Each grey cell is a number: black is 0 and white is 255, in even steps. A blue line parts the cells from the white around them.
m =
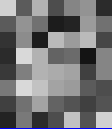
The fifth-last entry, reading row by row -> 43
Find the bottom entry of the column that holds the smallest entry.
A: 83
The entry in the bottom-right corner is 209
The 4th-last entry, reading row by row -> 77
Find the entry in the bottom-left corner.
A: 35
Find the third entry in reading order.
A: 178
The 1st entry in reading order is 209
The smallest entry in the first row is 43
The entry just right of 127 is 178
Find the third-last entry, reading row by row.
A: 194
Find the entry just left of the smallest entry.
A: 107
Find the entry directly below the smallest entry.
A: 64
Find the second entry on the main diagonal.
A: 147
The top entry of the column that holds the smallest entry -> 147
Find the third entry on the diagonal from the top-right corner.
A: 155

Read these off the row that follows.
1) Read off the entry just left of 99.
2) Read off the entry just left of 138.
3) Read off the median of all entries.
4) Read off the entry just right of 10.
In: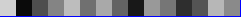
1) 169
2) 183
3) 118
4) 78

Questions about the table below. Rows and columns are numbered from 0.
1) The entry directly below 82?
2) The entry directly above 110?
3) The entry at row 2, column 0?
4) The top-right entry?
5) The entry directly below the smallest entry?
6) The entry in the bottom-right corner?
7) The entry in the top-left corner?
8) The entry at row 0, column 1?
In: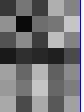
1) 25
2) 61
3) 82
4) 131
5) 139
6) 161
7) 55
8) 118

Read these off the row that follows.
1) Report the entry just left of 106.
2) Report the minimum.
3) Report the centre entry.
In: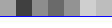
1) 141
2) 64
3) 106

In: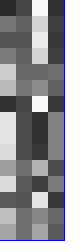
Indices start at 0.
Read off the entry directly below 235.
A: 212
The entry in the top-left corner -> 42
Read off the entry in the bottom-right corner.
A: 90
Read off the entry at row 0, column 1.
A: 70
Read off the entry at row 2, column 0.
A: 84
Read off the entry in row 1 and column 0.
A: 117
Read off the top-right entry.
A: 49
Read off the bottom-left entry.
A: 164

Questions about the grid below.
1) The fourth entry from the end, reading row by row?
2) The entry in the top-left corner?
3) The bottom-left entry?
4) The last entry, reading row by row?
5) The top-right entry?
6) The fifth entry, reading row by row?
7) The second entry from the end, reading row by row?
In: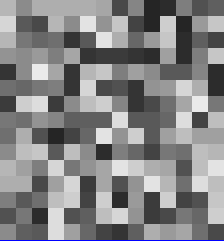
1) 154
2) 182
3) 139
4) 73
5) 95
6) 174
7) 111

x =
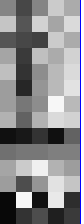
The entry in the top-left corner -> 133
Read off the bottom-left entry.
8
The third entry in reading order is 133
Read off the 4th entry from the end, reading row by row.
51
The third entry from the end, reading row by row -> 77
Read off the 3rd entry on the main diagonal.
65
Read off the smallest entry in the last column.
45
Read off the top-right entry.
171
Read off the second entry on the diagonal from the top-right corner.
165
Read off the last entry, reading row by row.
58
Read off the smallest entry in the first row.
71
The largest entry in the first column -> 197

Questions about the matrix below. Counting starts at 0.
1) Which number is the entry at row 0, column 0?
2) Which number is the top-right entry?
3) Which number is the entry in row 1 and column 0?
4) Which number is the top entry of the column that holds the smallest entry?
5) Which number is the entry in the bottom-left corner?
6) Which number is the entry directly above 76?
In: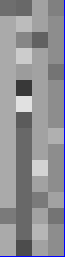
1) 110
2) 128
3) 170
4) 104
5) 170
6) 104

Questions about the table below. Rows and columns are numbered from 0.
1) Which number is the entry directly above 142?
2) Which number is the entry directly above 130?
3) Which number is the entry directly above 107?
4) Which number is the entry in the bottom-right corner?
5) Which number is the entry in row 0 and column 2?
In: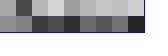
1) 169
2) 72
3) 183
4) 35
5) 183

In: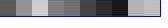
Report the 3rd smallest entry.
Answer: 70
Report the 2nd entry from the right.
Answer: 178
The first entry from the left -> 91

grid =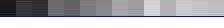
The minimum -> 26
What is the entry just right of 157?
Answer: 211

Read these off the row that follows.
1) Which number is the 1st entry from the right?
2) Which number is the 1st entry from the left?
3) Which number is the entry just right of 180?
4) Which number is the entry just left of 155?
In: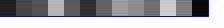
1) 10
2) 33
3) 90
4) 98

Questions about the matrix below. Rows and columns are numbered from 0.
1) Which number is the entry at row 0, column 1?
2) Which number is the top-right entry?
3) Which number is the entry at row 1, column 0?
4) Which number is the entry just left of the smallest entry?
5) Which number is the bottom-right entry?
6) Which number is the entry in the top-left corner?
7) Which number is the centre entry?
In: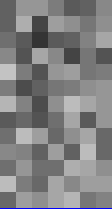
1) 150
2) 136
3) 97
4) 90
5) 130
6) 97
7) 143

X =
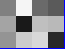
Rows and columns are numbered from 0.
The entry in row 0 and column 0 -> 128
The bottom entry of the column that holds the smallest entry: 204
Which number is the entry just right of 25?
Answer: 191
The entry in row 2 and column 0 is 148

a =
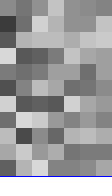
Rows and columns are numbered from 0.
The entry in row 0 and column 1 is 117
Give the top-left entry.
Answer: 139
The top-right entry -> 131
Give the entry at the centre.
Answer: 167
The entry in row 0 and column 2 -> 145
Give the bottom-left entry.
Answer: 96
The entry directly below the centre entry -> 88
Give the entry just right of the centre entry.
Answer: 111
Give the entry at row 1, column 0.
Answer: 59
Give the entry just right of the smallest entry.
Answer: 111
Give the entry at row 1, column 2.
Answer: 209
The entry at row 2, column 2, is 188
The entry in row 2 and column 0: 88

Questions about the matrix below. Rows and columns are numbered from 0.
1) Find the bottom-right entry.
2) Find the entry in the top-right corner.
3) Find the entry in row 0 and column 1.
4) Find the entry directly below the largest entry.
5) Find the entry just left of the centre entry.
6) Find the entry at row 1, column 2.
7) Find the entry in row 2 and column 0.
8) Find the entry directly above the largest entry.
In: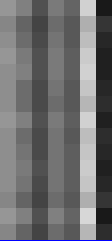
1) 45
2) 25
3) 128
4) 182
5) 81
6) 68
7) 142
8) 175
